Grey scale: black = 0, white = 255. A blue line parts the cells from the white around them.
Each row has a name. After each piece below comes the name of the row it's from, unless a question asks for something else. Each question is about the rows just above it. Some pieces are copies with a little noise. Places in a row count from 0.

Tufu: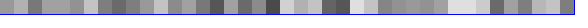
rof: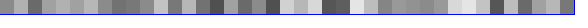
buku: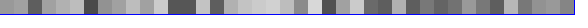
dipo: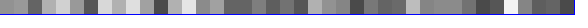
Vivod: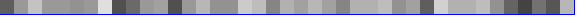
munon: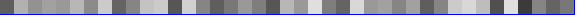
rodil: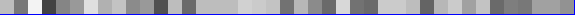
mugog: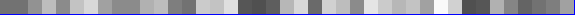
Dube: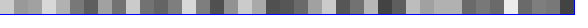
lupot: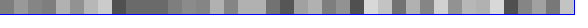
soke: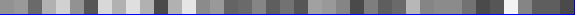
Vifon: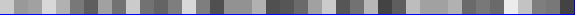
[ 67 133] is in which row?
rodil
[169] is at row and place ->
Dube, 18
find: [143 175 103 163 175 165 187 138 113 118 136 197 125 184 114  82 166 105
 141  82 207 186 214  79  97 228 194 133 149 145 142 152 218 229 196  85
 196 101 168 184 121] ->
rof
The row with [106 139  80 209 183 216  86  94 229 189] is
rof
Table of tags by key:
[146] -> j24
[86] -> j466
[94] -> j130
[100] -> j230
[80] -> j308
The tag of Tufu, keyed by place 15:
j466

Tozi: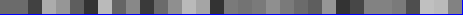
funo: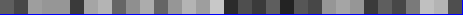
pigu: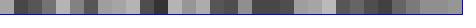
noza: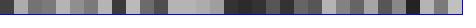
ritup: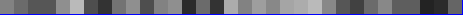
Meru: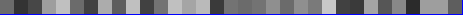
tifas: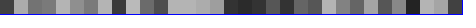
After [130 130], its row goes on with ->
[122  78 192 186 130]
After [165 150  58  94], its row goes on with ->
[ 71 122 192 180  78]
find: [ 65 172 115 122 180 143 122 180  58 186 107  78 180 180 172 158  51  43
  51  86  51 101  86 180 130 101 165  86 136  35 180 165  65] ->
tifas
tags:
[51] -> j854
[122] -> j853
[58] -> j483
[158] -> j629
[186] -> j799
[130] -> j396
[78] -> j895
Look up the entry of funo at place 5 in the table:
j483

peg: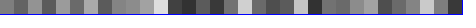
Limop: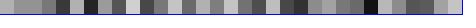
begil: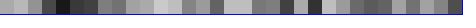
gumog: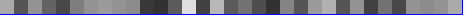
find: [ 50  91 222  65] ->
gumog
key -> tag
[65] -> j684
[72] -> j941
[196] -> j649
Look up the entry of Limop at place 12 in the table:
j649
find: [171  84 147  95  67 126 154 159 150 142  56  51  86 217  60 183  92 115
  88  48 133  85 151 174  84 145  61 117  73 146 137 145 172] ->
gumog

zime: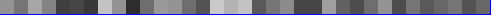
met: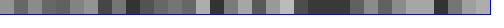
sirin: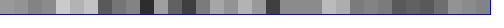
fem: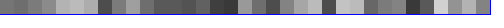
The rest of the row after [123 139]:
[179 187 173  77 123 159 110  89  89  83  97  63  57 153 110  77 131 166
 187  77 195 187 103 123 131  57  89 209 147 179 131]
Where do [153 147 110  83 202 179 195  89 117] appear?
zime
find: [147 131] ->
sirin

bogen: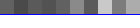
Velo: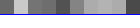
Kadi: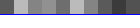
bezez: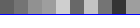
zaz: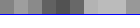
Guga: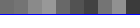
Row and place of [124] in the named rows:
bogen, 8
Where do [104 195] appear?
bezez
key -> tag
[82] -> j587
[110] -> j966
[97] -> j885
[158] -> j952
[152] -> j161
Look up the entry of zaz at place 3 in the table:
j885

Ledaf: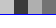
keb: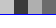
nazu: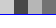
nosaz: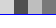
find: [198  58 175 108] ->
keb
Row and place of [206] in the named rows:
nazu, 0
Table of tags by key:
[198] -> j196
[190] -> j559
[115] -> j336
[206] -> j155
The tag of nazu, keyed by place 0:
j155
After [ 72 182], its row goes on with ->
[115]
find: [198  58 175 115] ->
Ledaf

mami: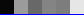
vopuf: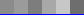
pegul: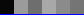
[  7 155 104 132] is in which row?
mami
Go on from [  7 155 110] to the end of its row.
[168 139 117]
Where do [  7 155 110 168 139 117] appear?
pegul
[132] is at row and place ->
mami, 3
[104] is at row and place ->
mami, 2
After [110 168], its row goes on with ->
[139 117]
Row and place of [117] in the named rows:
pegul, 5

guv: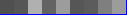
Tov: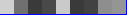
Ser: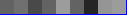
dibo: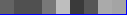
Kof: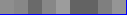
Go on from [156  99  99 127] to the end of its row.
[149]
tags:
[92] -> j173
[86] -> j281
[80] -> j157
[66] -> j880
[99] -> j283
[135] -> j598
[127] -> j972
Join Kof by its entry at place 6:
j283
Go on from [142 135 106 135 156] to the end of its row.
[ 99  99 127 149]
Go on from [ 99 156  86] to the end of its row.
[ 92 127 156]
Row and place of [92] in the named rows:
guv, 6
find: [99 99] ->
Kof
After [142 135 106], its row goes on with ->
[135 156  99  99 127 149]

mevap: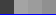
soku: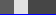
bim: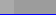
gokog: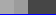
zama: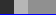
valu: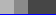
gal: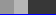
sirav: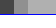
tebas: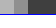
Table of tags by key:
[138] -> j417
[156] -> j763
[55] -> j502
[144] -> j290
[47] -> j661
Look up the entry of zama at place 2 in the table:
j290
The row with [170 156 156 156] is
bim
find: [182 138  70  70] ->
valu
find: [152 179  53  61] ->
gal

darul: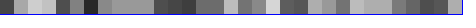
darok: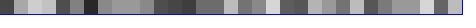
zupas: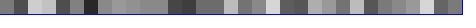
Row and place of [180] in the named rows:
darok, 22
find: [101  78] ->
darul
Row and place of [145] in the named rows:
zupas, 9

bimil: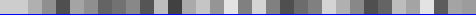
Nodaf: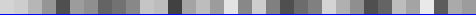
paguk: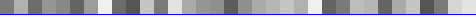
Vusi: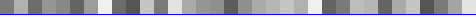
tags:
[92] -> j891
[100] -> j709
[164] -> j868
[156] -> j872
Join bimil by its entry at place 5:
j868
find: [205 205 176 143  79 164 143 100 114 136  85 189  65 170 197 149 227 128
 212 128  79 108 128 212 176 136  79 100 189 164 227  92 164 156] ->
bimil
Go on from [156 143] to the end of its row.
[100 114 136 197 189  65 164 189 156 227 136 205 128  79 108 128 212 176
 143  79 100 189 164 233  92 170 156]
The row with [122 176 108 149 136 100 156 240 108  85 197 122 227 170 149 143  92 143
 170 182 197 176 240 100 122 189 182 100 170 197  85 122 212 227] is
paguk
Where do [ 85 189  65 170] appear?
bimil
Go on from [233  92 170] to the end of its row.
[156]

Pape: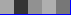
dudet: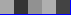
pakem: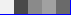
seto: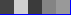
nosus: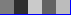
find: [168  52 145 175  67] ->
dudet
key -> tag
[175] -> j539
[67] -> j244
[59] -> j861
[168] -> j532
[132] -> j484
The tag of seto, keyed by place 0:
j244

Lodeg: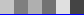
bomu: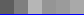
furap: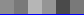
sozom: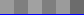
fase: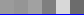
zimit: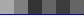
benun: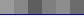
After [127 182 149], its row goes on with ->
[155 169]
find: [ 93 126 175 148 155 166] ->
bomu
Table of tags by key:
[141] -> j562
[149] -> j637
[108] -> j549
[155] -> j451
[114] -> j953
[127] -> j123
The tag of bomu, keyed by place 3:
j637
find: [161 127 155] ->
sozom

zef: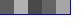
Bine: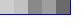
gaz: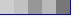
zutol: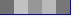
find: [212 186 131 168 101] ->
Bine
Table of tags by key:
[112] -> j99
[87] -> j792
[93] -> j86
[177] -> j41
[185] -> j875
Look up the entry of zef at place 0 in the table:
j86

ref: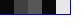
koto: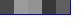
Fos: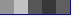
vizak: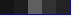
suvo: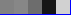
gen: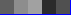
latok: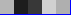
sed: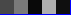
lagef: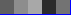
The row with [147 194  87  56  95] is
Fos
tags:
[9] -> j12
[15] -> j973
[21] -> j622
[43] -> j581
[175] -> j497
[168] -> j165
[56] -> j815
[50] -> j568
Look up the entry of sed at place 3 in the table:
j497
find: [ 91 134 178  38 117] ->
lagef
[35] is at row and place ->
vizak, 4
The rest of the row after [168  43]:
[115]
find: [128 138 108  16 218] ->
suvo
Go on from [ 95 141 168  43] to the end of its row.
[115]

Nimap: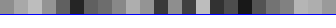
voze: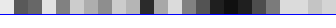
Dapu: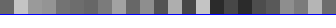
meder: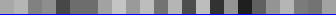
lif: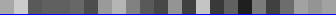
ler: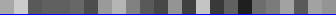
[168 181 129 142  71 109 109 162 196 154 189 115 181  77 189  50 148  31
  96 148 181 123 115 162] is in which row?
meder
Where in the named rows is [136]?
Nimap, 8
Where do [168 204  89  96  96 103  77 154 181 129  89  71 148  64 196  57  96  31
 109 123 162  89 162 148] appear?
ler

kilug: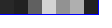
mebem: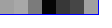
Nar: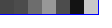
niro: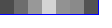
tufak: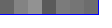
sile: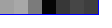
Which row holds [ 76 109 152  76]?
Nar
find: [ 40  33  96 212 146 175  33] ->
kilug
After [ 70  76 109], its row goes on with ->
[152  76  19 200]
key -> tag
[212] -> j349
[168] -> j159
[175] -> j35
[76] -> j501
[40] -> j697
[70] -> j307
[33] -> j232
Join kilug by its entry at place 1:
j232
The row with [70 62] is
sile

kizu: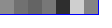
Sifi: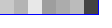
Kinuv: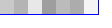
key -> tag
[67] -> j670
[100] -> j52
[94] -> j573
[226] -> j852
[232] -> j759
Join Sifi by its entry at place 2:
j759
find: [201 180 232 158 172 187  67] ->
Sifi
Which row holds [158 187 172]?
Kinuv
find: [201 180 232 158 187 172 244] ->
Kinuv
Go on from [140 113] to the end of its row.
[100 119  46 207 132]

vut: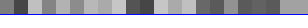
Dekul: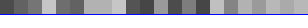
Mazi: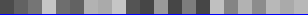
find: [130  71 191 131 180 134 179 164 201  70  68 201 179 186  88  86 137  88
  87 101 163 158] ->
vut
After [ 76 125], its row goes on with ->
[ 70 192 132 178 154 184 170 184]
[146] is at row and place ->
vut, 16
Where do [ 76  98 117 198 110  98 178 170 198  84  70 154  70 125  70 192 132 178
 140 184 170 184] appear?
Mazi

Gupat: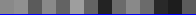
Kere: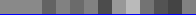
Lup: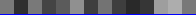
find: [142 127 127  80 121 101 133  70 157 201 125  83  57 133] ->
Kere
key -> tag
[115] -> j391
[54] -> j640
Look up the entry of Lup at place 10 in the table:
j640
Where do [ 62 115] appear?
Lup
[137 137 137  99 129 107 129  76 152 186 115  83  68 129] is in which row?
Kere
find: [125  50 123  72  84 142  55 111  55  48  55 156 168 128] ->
Lup
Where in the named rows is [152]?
Kere, 8

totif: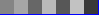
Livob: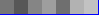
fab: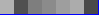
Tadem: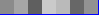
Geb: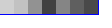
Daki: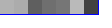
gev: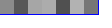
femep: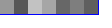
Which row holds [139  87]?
gev
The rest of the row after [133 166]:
[103 186  87 194  57]
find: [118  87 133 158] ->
Livob

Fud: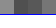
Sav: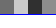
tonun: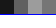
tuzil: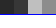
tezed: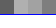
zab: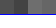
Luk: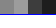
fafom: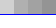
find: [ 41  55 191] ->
tuzil
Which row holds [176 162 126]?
tezed
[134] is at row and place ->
Luk, 0
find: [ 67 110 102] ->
zab

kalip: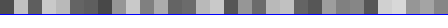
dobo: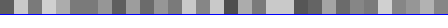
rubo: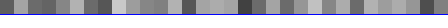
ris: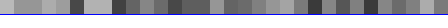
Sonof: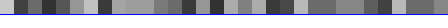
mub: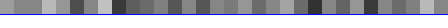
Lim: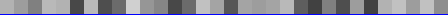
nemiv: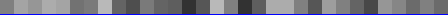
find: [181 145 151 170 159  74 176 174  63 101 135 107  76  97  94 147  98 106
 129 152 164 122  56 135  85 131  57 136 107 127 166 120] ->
ris
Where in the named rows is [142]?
Lim, 31
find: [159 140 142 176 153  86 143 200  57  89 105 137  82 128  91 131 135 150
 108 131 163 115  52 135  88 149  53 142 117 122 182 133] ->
mub
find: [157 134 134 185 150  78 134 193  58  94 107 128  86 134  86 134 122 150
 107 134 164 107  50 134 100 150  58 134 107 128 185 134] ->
mub
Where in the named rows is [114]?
nemiv, 5

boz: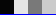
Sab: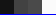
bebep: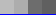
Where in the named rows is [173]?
bebep, 1
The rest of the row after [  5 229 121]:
[203]

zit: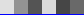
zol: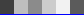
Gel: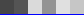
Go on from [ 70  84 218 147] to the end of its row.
[224 198]
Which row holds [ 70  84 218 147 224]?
Gel

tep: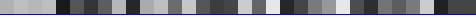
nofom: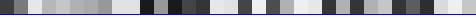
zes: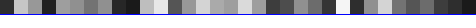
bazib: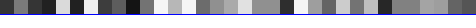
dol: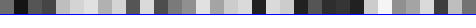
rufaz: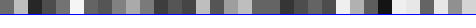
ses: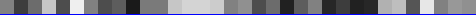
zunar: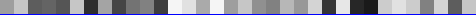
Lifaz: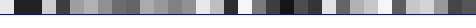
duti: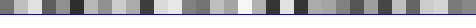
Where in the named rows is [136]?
duti, 33
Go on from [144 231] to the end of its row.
[190  46 245 122  61  20  77  53 225 100 177 198 245  93 198 212 152  69
  85]
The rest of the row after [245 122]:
[ 61  20  77  53 225 100 177 198 245  93 198 212 152  69  85]

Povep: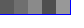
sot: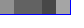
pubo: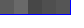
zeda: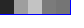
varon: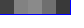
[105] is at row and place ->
pubo, 1
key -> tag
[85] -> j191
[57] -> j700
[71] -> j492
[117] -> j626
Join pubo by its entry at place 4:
j191
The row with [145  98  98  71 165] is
sot
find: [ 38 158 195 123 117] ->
zeda

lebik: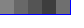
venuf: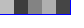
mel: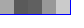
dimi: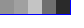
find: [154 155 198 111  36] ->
dimi
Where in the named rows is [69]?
venuf, 4

